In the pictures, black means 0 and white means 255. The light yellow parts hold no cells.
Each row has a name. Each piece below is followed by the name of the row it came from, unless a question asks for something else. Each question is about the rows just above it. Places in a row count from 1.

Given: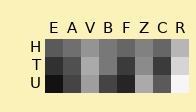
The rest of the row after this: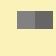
[182]
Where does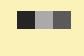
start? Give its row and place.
U, 5
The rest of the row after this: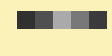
[139  59 213]
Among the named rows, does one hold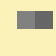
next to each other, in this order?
yes

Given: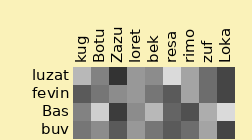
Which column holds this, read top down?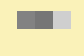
Botu
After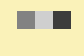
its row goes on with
[140 184 100  80 173 218]
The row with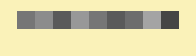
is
buv
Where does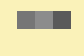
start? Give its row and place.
buv, 1

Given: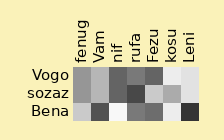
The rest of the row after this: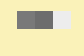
[52]
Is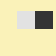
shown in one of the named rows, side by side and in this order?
no

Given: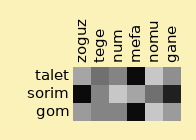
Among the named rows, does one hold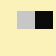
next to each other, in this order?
no
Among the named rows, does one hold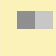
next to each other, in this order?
no
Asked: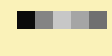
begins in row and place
sorim, 1
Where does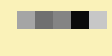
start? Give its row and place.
talet, 1
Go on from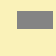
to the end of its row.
[ 11 199 155]

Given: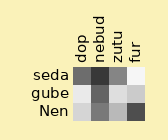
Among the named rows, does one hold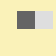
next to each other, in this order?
yes
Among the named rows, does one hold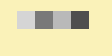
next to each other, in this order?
yes
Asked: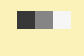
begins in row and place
seda, 2

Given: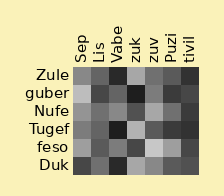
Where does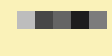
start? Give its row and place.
guber, 1
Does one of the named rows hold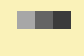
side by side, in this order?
no
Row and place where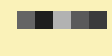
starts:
Tugef, 2

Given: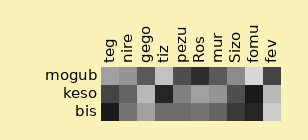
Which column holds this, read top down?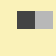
fev
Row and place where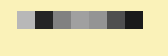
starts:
keso, 3
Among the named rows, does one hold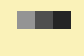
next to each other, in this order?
no
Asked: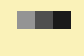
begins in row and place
keso, 7
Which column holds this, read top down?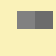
pezu
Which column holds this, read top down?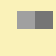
Ros
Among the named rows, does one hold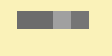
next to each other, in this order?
no

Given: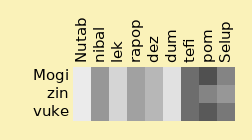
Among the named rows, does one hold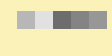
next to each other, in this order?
yes
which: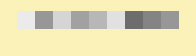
zin

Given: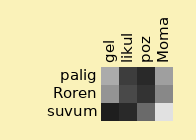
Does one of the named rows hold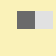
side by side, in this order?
yes
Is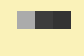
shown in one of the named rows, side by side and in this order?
no
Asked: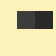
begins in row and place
palig, 2
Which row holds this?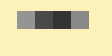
Roren
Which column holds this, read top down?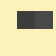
likul

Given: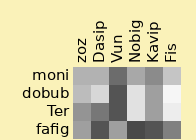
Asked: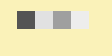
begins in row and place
Ter, 3
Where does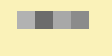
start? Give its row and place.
moni, 2
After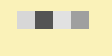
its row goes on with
[246]
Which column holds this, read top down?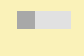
Nobig
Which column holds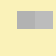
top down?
zoz
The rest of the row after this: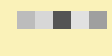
[246]

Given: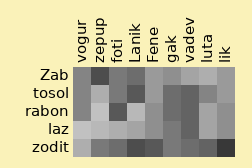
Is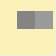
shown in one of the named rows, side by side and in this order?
yes
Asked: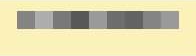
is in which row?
tosol
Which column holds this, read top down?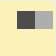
zepup
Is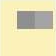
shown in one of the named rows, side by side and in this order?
yes
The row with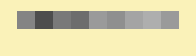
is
Zab

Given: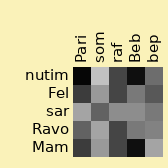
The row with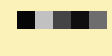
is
nutim
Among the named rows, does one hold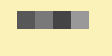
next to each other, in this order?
no
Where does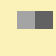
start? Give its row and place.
sar, 1
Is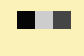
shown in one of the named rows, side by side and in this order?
no
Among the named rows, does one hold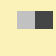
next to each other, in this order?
yes
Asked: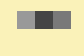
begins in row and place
Fel, 2
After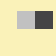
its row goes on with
[ 15 109]

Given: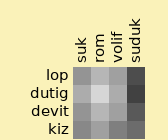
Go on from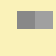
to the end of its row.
[127 108]
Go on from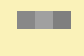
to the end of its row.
[108]
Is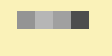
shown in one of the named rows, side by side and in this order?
yes
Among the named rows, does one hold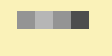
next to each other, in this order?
no
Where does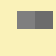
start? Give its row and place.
kiz, 3
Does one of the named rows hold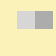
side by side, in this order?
yes

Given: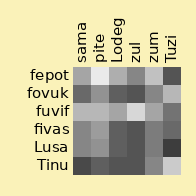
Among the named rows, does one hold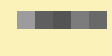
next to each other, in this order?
yes
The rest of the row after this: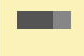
[203]
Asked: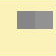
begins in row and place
Lusa, 1
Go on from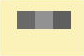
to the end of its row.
[ 84 134 183]
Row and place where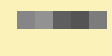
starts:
Lusa, 1
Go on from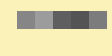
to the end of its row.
[105]

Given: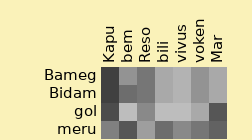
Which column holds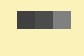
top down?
Kapu
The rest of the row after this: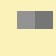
[169 179 147 169]
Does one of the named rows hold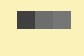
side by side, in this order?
yes
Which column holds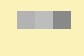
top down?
vivus
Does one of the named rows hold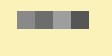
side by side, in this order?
no

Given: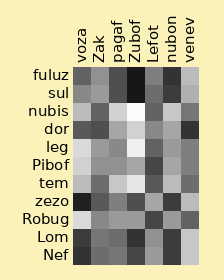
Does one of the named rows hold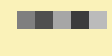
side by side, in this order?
yes
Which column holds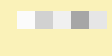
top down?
Zubof
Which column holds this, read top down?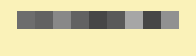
Lefot
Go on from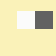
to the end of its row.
[199 118]
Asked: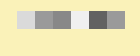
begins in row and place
leg, 1
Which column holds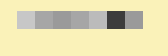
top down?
nubon

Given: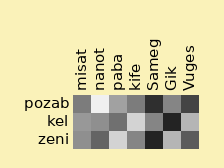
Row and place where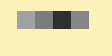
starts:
pozab, 3
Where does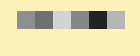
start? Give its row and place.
kel, 2

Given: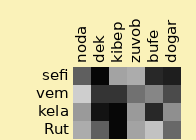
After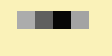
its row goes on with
[194 104]
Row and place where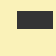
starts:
vem, 2
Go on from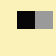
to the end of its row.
[ 40 143]
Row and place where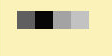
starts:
Rut, 2
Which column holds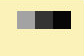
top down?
kibep

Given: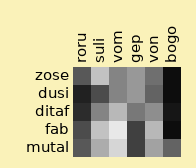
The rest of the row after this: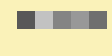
[13]
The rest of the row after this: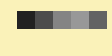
[13]
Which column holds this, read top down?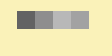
von
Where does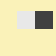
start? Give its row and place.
fab, 3

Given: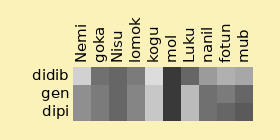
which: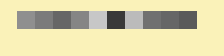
dipi
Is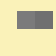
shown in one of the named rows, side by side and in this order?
no
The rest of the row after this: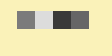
[155 176 167]
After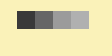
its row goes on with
[167]
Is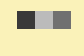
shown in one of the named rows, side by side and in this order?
yes
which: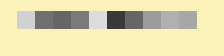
didib
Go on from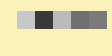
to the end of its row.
[102]

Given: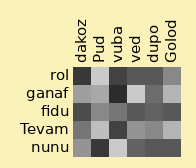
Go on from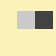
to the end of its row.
[ 88  88 136]
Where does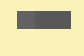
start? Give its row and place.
nunu, 4
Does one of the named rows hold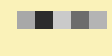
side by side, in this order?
yes
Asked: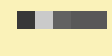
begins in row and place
nunu, 2
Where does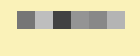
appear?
Tevam
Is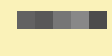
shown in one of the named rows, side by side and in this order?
no

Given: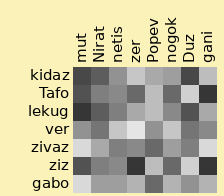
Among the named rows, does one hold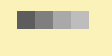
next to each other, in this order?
yes
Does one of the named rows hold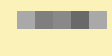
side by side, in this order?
no
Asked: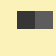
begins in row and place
lekug, 1

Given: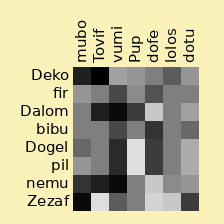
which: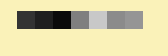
nemu
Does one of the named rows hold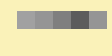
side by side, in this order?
yes

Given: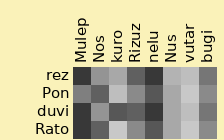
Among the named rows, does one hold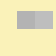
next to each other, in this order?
yes
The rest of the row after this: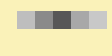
[138]
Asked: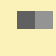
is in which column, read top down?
Nos
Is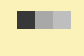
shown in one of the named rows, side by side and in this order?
yes
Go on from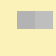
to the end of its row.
[118]
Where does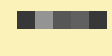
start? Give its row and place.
duvi, 1

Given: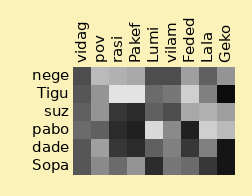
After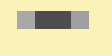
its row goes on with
[ 96 148]
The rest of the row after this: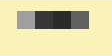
[128  55 128  21]
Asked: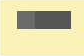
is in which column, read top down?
vidag
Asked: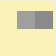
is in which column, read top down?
pov
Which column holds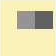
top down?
pov
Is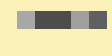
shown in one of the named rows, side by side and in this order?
yes

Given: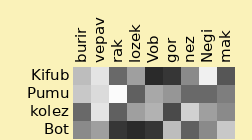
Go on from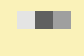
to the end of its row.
[178  74 209 159 138]
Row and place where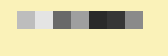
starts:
Kifub, 1

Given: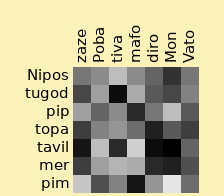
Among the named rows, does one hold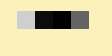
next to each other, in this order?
yes
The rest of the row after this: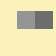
[32 89 62]
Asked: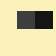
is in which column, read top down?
zaze
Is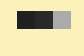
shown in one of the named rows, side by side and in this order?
no
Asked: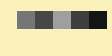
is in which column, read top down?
zaze
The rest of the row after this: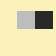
[207  12   1 100]
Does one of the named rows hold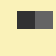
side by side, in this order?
no

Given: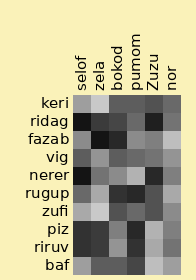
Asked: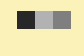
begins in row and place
piz, 4
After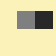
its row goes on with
[178 127]

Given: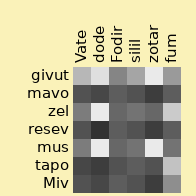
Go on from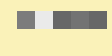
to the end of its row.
[203]
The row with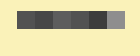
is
Miv

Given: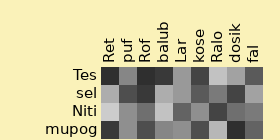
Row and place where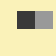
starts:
Tes, 4
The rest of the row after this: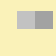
[90]

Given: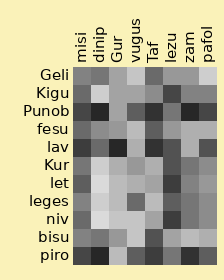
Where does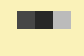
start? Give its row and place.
piro, 1
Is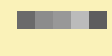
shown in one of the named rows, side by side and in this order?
yes

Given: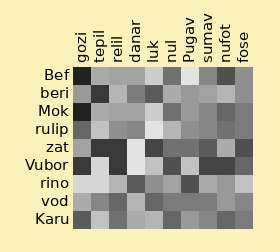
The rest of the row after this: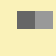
[134 102 123]
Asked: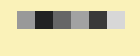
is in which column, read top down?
gozi

